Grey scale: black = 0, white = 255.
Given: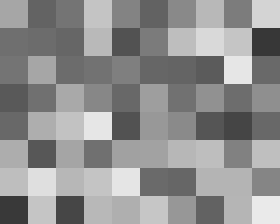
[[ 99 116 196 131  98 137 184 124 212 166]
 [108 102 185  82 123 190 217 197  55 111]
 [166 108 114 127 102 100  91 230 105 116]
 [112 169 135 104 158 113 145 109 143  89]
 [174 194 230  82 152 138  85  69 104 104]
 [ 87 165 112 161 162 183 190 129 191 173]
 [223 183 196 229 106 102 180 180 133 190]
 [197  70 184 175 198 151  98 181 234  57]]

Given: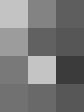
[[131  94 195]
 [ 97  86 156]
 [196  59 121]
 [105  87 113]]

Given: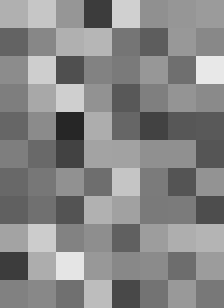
[[198 150  60 208 144 150 155 176]
 [135 176 182 117  93 152 136  99]
 [206  79 130 122 151 111 232 140]
 [168 207 146  88 127 148 138 126]
 [139  38 173 102  66  87  89 102]
 [105  66 163 162 144 144  85 126]
 [119 145 110 197 123  84 147 104]
 [112  83 177 161 122 123  77  96]
 [204 130 142  96 157 174 180 163]
 [173 229 152 136 139 109 156  60]
 [136 112 189  72 115 153 120 129]]

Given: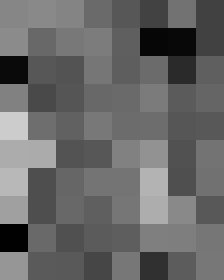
[[137 132 106  87  66 114  65 134]
 [104 120 124  95   6   8  65 139]
 [ 87  83 118  94 107  42  95  10]
 [ 73  85 104 106 123  91 101 129]
 [110  97 120 108 109  86  88 204]
 [171  83  87 129 146  81 115 172]
 [ 78 102 116 116 179  79 113 184]
 [ 78 104  95 118 173 137  88 160]
 [105  80  91  94 127 126 118   1]
 [ 90  89  70 119  48  92 119 150]]

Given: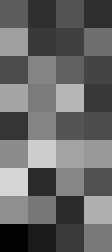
[[ 47  84  47  92]
 [ 57  64 111 159]
 [132  96  68  76]
 [123 182  56 165]
 [133  84  76  53]
 [205 163 152 140]
 [ 42 134  80 214]
 [119  43 175 143]
 [ 26  58 122   3]]

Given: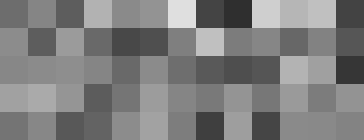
[[133  93 178 138 147 223  68  47 207 182 192  67 109]
 [ 93 155 105  72  79 127 192 124 134 103 130  86 140]
 [139 142 133 105 139 110  89  78  85 179 160  54 135]
 [170 149  92 117 156 133 121 148 119 154 124 147 161]
 [135  88  99 140 162 125  63 158  69 138 137 131 116]]

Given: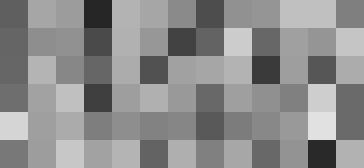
[[166 156  38 179 166 138  77 145 149 192 192 127  95]
 [142 145  74 177 151  66  99 204 103 160 149 197 101]
 [180 135 102 172  81 161 166 179  58 158  86 172 102]
 [162 192  63 158 176 153 104 159 144 128 206 106 110]
 [159 171 126 142 130 134  89 124 136 153 225 106 213]
 [157 199 162 180  99 175 128 167 104 147  41 178 120]]

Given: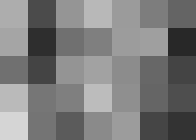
[[ 75 149 184 155 125 100 173]
 [ 46 112 127 156 159  40 165]
 [ 68 148 162 140 103  68 112]
 [118 127 188 143 101  78 186]
 [116  91 138 156  69  51 213]]

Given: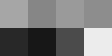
[[134 154 141 166]
 [ 23  75 236  40]]
